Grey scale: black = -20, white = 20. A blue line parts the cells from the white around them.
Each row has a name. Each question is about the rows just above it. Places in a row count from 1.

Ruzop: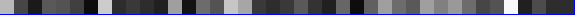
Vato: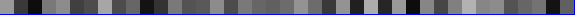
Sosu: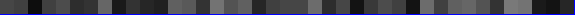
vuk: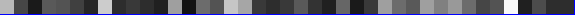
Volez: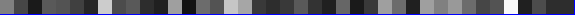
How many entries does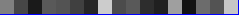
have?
17
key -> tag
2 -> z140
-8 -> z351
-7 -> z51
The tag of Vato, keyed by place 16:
z140
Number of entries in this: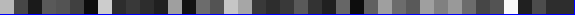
41
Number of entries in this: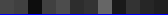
12
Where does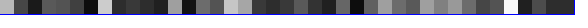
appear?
Ruzop

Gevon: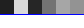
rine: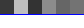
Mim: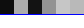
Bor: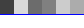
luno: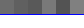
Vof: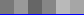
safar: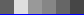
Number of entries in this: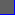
1
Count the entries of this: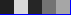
5
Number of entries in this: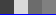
4
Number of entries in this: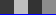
4
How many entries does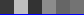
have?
6
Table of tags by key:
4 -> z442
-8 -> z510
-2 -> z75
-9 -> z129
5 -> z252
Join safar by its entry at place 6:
z129

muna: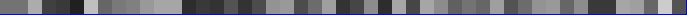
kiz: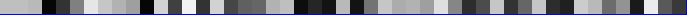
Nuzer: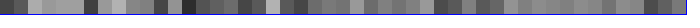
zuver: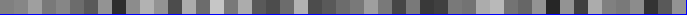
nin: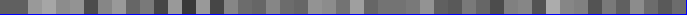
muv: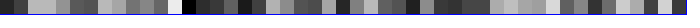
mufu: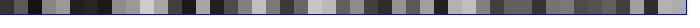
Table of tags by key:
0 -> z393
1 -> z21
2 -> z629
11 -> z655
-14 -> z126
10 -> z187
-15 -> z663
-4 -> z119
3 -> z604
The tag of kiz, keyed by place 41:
z663
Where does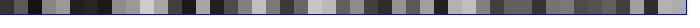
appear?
mufu
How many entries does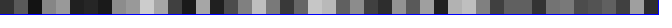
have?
47

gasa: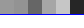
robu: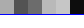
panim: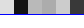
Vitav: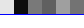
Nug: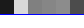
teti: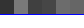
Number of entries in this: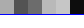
6
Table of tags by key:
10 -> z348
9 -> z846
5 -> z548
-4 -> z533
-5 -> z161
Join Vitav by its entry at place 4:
z161
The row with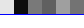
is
Vitav
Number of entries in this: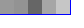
5

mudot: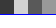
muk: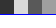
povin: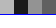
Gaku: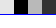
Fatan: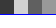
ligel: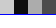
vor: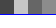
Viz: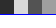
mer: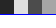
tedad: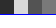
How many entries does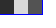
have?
3
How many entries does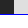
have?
2
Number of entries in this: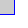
1
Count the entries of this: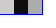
3
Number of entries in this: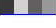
4
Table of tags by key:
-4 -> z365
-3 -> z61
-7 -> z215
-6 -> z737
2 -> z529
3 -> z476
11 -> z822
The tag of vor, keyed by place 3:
z365
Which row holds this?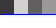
Fatan

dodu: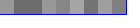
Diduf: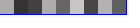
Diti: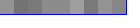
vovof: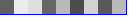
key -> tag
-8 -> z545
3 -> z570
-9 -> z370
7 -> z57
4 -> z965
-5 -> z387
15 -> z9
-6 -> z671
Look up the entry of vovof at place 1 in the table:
z387
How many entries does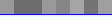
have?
8
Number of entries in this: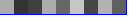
9

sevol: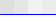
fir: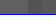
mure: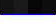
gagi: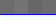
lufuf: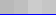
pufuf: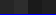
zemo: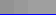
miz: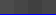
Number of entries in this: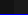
2
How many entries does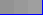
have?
3
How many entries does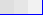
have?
3
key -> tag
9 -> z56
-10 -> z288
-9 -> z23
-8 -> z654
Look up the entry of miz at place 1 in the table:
z654
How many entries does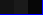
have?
3

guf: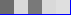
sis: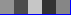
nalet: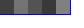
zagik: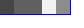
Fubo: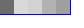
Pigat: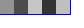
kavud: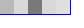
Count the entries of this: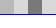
4
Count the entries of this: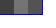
3
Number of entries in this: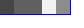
5
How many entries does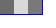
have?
3
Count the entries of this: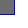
1
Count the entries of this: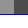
2

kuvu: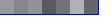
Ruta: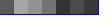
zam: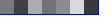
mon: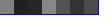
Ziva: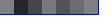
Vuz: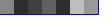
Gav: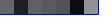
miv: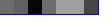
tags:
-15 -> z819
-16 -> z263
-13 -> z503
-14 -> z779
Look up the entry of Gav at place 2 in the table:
z819
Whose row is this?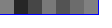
Ziva
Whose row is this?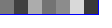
zam
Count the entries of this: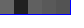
5

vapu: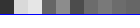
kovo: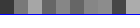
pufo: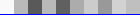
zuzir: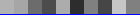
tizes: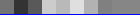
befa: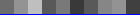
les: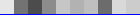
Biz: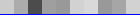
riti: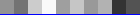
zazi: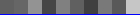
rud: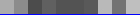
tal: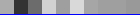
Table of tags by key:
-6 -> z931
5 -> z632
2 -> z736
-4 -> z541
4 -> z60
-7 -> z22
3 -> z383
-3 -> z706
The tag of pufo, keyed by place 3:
z931
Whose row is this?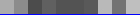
rud
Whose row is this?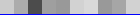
Biz
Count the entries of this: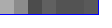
7

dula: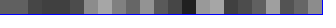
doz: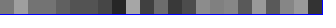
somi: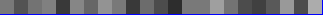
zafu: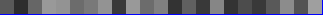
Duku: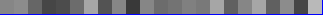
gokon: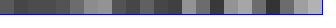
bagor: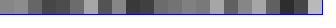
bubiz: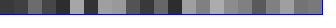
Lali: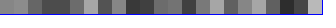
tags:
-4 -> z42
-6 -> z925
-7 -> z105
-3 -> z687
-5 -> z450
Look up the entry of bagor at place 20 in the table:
z450
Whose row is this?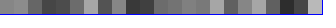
bagor
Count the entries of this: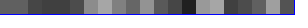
21
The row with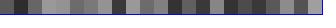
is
zafu
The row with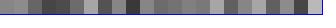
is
Duku

